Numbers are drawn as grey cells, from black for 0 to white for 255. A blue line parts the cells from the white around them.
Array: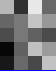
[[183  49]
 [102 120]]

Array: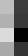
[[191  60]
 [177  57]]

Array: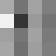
[[170 116]
 [242  53]]

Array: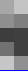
[[167 195]
 [143 127]]

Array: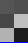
[[ 85  79]
 [ 70 192]]

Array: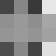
[[ 69 134]
 [144 153]]
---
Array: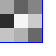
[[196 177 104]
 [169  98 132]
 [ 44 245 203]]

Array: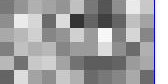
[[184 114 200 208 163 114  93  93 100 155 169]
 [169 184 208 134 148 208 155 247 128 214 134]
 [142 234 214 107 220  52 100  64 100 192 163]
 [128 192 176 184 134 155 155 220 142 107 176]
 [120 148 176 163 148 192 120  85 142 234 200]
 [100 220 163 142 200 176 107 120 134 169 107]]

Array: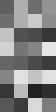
[[209 117 133 230]
 [195  81  74  54]
 [133 224 195 224]
 [110 175 203 141]
 [102  95  74  60]
 [ 95 175 110 148]
 [ 87  60 217 125]
 [ 54 187  34  46]]

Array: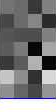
[[197 142  49 215]
 [142 101  71 149]
 [115 107  57 128]
 [ 93 121   7 165]
 [ 86  79  79 128]
 [ 71 107 135  42]
 [ 57  93 177   7]]

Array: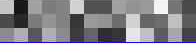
[[197  24 161 124 131 210  81  81 161 147 153 243 117  74]
 [139 175  87 175 139  60 101  46  54 229 191  93 167  66]
 [ 74  39 124 147 131  54 153 147 109 210 101 109 191  93]]

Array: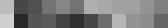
[[207  40  86  93  66  47  72 108 182 147 140 101]
 [188  72  80 115 134 115 175 168 160 160 147 127]]

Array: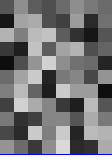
[[179 127 186 194  93  49  22  85]
 [148 107  57 142 217  42  49 171]
 [127 186 100  30 202 156 156  14]
 [121  49  64 134 134  85 171 121]
 [107 163 202  36 121 134  72 148]
 [ 85 142  93  79 107 142 121 107]
 [ 72  42 202 127 202  36 186 179]
 [ 64 209 171 134  57  30 186  85]
 [ 57  30 194  93 163 179  79 100]
 [ 22 163 171  79  64 156  42 113]
 [ 14  79 148 209 142 113 107  36]]

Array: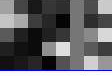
[[196 170  61  38   5 118  46  69]
 [162  69  24  54  46 118  76 202]
 [ 90  32  11  32  54 118 138 216]
 [ 32  17  11 144 223 118  90  61]
 [ 17  24  38   5  82 118 208 150]]

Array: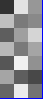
[[191 122 137]
 [184 122 165]
 [165  94  72]
 [101 235 115]
 [ 94 159 213]
 [ 86 241 145]
 [ 50 227 151]]
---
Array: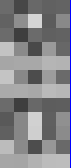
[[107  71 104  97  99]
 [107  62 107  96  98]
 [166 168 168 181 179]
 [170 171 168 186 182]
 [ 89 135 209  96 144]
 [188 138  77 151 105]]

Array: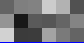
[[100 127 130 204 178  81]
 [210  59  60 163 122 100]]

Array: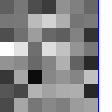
[[ 95 119  77  60 145 128 103]
 [ 78 112 157 104  94 130  50]
 [147 138 105 132 176  98  41]
 [ 86  71 179 162 172 174  39]]

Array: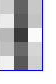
[[205  98 200]
 [184  57 250]
 [240  88 208]]

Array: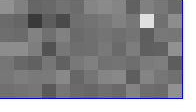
[[145 128 102 105 114 108 133 138 133  97 128 119 105]
 [110 107 130 112 129 106 111 116 111 116  94 120 118]
 [118 104  97 118  97 120 128 114 116 110 123 126  93]
 [112 115 119  90 118 107 103 111 105 131 110 107 145]]

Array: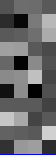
[[ 83 109 108  89]
 [ 89  94 111 171]
 [103   2 138  81]
 [ 16 141   1  81]
 [198 168  68  89]
 [ 50 152 158  44]]

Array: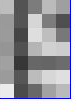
[[189  83 124 187 159]
 [155  69 222 190 120]
 [161  55 103 101 108]
 [235  75 104 162 186]]
